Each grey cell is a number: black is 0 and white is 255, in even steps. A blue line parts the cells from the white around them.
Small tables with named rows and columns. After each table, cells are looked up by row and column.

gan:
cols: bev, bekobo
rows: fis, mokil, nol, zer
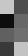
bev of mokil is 13
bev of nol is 96
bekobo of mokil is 103
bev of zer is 57
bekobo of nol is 111
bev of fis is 199
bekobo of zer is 195
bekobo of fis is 78

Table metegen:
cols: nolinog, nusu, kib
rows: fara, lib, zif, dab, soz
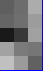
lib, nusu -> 111
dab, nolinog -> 162
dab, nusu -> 123
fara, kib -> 172
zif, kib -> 161
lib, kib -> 156
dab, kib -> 118
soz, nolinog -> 192
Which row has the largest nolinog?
soz

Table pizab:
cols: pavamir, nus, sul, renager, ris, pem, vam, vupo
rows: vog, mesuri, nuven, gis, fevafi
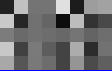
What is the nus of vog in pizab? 193
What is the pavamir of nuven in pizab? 124
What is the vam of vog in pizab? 157
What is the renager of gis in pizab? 93
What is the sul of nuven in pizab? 113
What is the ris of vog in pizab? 224
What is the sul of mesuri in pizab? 113
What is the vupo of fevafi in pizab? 95
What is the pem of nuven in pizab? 117
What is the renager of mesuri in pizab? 101
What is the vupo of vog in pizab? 162
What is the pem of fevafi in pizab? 149
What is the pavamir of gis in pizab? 200
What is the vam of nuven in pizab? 100
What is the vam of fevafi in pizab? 75
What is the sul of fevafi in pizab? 121
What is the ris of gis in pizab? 67
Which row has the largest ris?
vog

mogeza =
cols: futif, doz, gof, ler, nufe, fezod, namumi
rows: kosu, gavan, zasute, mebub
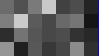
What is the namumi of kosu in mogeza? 36
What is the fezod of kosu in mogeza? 77
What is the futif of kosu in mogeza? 108
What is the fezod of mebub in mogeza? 139
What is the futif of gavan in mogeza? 126
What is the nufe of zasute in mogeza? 77
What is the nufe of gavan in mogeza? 105
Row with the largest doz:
gavan

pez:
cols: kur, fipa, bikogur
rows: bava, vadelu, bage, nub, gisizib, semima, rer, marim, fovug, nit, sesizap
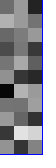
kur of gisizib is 117
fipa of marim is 115
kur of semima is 145
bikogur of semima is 40
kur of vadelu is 177
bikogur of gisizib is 95
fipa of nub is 120
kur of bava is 109
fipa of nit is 226
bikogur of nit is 212
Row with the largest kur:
vadelu

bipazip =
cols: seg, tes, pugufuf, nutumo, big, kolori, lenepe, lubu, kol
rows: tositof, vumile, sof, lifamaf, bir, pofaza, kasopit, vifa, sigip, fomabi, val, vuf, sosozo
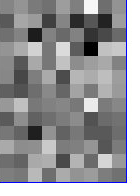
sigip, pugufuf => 97
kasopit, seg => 96
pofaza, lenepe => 172
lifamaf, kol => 200
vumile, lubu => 34
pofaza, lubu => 190
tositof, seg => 133
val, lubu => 86
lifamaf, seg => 148
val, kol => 123
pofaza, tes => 71
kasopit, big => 102
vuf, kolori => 180
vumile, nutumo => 64
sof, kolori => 130
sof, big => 105
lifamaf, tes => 171
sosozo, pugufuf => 185

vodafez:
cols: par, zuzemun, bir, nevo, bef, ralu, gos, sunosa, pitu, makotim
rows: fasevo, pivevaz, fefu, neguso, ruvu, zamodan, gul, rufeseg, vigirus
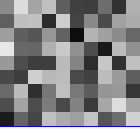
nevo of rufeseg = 124
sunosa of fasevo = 109
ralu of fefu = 13
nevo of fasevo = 192
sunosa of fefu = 160
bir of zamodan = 207
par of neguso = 231
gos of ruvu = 45
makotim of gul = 54
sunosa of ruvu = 199
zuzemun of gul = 186
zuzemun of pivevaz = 190
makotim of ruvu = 191
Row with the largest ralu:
vigirus

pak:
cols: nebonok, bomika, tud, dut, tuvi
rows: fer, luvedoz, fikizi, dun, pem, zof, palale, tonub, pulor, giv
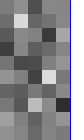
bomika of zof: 128
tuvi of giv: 123
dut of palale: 99
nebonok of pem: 116
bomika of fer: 143
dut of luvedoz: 115
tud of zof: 66
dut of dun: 107
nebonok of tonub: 120
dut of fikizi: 58
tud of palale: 121
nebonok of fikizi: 89
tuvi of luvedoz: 135
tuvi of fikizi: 166
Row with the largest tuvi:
fikizi

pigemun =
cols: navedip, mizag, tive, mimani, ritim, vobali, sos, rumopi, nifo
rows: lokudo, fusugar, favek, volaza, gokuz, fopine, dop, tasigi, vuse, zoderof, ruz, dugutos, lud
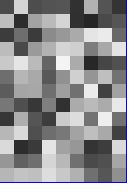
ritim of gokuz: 244
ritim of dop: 159
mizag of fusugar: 44
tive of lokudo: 77
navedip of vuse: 54
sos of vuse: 114
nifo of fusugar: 85
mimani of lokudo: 83
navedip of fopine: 110
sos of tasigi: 186
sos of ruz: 52

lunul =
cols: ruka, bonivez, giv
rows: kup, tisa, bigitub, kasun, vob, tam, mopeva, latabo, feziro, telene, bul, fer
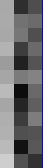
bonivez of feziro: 60
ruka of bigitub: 168
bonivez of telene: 80
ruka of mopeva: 186
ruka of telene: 177
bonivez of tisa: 114
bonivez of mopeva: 12
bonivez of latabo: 37
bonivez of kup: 46
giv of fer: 49
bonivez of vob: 33
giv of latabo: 95
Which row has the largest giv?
tam

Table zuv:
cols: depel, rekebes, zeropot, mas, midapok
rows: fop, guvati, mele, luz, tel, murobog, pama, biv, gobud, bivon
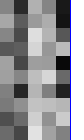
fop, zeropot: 177
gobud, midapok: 203
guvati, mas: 173
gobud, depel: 79
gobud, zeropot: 207
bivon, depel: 107
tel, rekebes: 71
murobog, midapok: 105

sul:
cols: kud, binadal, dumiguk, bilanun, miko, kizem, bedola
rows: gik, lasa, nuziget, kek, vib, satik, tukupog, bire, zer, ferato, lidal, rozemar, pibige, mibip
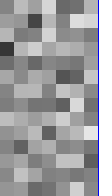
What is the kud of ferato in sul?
146
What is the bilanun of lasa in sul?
182
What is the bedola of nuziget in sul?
124
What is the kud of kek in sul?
54
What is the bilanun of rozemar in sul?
142
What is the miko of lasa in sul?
130
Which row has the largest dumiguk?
kek

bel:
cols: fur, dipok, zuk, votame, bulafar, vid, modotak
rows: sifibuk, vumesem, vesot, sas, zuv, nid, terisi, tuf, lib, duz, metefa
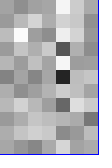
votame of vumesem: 173
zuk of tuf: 184
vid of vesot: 211
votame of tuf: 158
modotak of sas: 141
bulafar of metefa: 214
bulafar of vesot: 238
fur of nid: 131
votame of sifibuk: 166
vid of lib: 171
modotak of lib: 119
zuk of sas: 175
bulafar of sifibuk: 245
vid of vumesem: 200

